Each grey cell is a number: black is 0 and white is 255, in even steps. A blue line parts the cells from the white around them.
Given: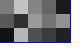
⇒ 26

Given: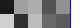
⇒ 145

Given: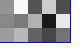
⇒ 77

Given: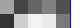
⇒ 80

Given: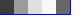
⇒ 103

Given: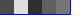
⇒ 117

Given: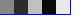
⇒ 233

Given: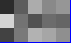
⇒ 150
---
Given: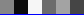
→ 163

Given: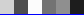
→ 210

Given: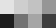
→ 206

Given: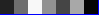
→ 168

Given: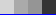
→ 170

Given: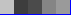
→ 154

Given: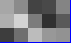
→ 188
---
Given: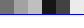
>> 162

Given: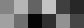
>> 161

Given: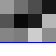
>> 155

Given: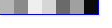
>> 182

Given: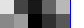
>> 157

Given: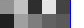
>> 160

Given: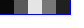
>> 89

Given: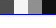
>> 78

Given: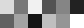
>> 219

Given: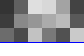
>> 202
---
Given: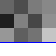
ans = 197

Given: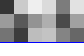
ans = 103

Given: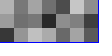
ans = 90

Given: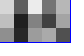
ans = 80

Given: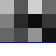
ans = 18

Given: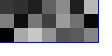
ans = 132

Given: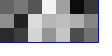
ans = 113

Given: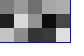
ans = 223

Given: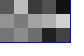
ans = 66
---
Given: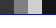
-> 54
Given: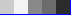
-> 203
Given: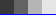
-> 56
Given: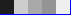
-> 29
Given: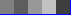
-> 128
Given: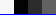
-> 247
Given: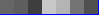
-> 102
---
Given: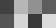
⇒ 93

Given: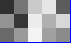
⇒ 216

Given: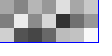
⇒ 152

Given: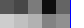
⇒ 100

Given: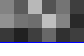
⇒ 41

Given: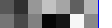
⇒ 180

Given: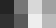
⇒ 161

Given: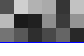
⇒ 148

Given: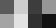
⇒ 150
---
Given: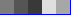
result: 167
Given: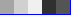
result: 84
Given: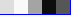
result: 86
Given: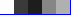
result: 176
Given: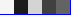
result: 99
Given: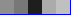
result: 192
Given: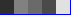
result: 225
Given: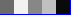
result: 10
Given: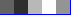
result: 148
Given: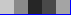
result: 164
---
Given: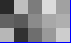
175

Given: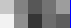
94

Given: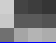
83

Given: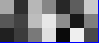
127

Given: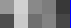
70

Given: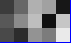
198
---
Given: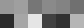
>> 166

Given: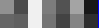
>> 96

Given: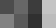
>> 90

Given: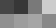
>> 157

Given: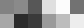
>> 43

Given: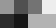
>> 22

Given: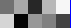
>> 4

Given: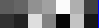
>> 35
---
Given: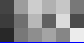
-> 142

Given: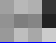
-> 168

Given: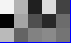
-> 130

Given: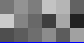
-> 110

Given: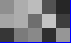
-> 137

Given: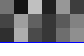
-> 74

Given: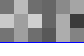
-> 110

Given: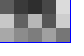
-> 125
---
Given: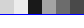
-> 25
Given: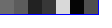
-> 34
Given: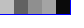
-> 143
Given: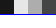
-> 173
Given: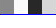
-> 40
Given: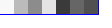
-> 140
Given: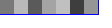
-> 90
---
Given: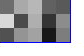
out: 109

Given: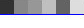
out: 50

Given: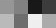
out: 150

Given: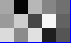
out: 167

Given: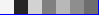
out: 244

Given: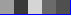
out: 158
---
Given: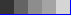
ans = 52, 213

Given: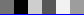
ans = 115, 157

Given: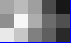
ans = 166, 41

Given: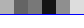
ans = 178, 221

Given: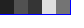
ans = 33, 116

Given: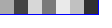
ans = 170, 48
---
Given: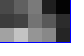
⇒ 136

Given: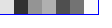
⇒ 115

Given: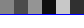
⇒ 200

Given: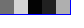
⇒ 32

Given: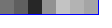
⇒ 179

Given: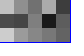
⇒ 120

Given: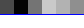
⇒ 178
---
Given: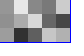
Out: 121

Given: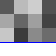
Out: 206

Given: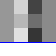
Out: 67

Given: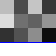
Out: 197

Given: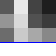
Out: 67

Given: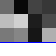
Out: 67
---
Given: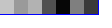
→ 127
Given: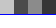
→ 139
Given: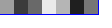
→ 31
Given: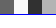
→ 49
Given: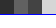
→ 67
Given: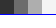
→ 174
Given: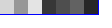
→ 98
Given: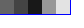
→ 151
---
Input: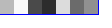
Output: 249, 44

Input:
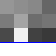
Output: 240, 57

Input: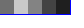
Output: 201, 31

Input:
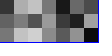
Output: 208, 11

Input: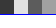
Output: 225, 56

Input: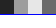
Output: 231, 36

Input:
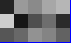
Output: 205, 22
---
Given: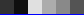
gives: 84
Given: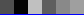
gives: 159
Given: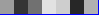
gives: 177
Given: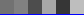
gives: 190
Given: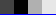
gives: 231
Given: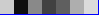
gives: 219
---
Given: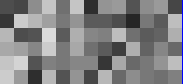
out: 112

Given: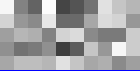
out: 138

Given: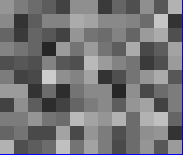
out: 87

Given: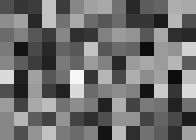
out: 46

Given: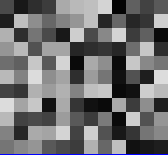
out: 24

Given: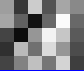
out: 212
